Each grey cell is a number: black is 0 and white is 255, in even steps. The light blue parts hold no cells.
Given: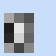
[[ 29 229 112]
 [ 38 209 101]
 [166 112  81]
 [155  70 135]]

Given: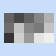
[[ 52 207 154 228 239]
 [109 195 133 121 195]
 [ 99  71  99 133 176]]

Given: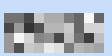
[[153 246 212 134 144  73 191 114  62 191]
 [ 73 153  53  82 182 182 201 102 212 212]
 [114 114  73 201 172 172 124 102 246 102]
 [153  82 201 191 234 223 124 182 172 163]]

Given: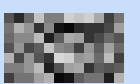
[[116 178 149  52 137  19   8  41  52  52  73 160]
 [ 84 149  73  94 196 137 126  64 149  94 160 106]
 [106 137 137 187  31  94 169 160  52  73 106  84]
 [126 126 149 187  31  84 160 169  52  94  84  94]
 [ 64 116 116 160 178   8  19  94 116 116  31 178]
 [178  73 149  84  52 216 207 149 160 106 187  64]
 [ 84  41 106 196 126 126 207 196 207 169  64 116]]

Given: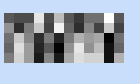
[[100 221 156  37  88   5 145 230 145 189  17 100]
 [123 210 156  26 134  26 168 221 210 210  17 177]
 [112 201 134  46 123  37 123 177 156 168   5 112]
 [ 88  76  76 230  76 189  88  57 112 112 254  88]
 [145  46 123 201  67 242 100  46 134  67 201  67]]

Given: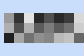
[[ 32 166 114 143 134 185 194 103]
 [176  80 176  92 124  92 114 205]
 [154  51 227  41  80  41  60 216]]

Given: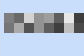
[[117 170  83 147  94  62 191  74]
 [126 105 211 147 158  94 231  62]]

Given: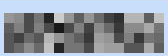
[[149 139  75 117  37 204 149  95 149 106  66  48 181 181  95 193]
 [ 95 128  75 128  75  25  75 128  66 139 106  57 139 139 169 117]
 [ 86 106 139 106 193  37 117 117  75 169 158 158  86  86 169  95]
 [ 86  66 106  86 181 149 117  95  57 158 149  75 128  57 117 106]]
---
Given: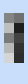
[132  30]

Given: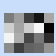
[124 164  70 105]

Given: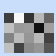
[ 62 153 150 149]

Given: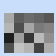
[168  78  54  66]

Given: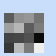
[ 92 182  81 239]

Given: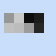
[151 188]

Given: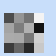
[ 76 125 120 200]
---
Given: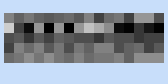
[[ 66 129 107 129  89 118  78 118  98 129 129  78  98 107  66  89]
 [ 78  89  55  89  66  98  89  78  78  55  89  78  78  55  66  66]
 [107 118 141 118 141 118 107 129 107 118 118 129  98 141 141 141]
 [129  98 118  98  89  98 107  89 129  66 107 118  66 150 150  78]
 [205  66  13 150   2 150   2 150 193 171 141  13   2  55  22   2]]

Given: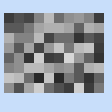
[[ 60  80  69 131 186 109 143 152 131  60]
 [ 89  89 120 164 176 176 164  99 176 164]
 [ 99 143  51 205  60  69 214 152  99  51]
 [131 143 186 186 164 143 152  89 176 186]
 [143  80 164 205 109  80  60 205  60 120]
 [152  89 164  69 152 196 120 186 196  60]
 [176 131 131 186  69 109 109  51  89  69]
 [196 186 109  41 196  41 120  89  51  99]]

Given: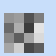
[[106 174  60 227]
 [137  94 165 217]
 [147 156  82 125]
 [165 206  72  94]]

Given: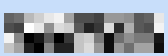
[[ 78  66 254 231 143 219 207  89  34  56 219  44 175  89  78 242]
 [ 99 111 185 207 231 242 163  78  78  66 152 152 143  89  99 231]
 [196 163  34   1 133  34  34 196 219 152  13 152 111 163 163  13]
 [242 133   1  23  89   1  56 196 207 122  13 111 143 122 122  23]]

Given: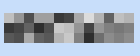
[[ 57  69  98  46  79 200 191 149  69 149 128 119 128]
 [ 88  79 169  98  88 179 200 128  46 110 140 128 140]
 [191 149  79 159 159  57  69 169 220 179  98 191 179]]

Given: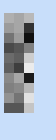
[[ 74  86 128]
 [ 86  86 196]
 [ 95  62 235]
 [107  95 205]
 [116 155  16]
 [128 137 184]
 [137 166  27]
 [146 116 225]
 [155 166  50]
 [175 166 184]]

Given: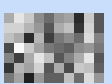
[[ 53 181 162 210  87 171  75 201 192  96]
 [ 75 248 201 162 120 108  96 140 151 120]
 [120 162  31 151  96  96 192 108 219 151]
 [131  63 171 229 192  87 131 171 229  87]
 [171 229 201 140 108 151 162  42 201  87]
 [192 171  42 181  63 120 140 108 219 131]
 [210 210 181 151  87 171 192  53 210  87]]
